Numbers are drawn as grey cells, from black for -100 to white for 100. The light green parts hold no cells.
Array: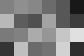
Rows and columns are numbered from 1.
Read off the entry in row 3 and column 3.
34
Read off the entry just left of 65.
-10
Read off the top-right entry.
-81
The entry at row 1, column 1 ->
1
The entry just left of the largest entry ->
55
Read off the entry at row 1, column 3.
6
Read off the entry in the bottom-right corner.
-64

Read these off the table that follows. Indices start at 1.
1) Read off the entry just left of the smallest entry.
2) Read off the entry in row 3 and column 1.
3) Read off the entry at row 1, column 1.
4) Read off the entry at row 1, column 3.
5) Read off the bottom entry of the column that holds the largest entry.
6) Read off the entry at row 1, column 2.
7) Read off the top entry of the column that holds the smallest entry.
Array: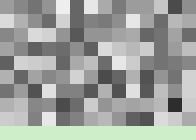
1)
44
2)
6
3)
22
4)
-10
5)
-15
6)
6
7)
-41

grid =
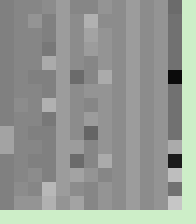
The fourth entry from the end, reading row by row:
22
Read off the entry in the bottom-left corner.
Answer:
0
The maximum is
55
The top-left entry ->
0
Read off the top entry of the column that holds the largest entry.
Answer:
-16
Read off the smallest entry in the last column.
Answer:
-91
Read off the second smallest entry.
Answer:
-79
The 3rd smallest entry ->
-21
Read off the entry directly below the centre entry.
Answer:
22
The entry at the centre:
5
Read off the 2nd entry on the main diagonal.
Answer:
5
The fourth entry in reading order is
10
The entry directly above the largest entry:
-11
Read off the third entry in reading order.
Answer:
5
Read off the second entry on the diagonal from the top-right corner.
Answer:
16
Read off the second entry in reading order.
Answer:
5
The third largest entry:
44
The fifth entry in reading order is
22
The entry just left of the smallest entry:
16
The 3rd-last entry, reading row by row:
10
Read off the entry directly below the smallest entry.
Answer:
-11
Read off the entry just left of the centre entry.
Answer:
10
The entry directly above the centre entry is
16

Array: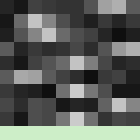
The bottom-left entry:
-55
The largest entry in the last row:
59
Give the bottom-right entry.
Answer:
-49
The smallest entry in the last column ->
-82
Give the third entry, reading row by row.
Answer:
-49
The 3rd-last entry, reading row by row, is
-60
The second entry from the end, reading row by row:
-44
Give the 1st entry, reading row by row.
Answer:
-71
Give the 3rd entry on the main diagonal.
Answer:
4
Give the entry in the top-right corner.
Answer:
-29
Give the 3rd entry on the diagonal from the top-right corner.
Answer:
-71
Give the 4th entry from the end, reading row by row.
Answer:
-12
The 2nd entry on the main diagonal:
-17
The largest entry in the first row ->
37

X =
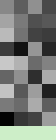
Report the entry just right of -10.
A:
-48
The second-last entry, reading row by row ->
-48
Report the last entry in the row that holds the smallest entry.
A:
23
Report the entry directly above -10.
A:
-4
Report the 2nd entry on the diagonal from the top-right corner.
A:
-37
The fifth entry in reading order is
29
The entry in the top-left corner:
7
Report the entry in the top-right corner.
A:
-43
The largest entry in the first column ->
57
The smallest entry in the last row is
-98
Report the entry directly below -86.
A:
40

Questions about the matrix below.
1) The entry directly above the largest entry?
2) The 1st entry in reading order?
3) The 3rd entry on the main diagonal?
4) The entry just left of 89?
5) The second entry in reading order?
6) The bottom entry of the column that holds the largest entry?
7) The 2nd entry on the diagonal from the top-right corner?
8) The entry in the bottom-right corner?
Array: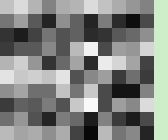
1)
57
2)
52
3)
-48
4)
46
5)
72
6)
-94
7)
-89
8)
-72
